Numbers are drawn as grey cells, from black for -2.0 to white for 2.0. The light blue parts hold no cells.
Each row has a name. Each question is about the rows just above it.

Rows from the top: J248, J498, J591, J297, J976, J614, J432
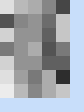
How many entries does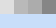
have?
4
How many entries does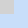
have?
1
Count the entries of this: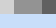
4
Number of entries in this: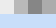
4

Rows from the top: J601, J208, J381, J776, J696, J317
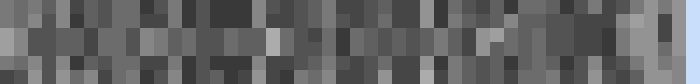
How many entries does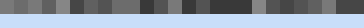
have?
26
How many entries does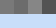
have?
4
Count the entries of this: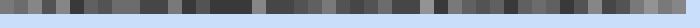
49

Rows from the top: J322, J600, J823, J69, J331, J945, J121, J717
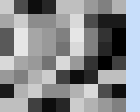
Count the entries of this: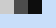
3
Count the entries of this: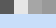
4
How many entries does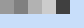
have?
5
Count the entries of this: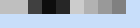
9
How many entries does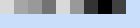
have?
9

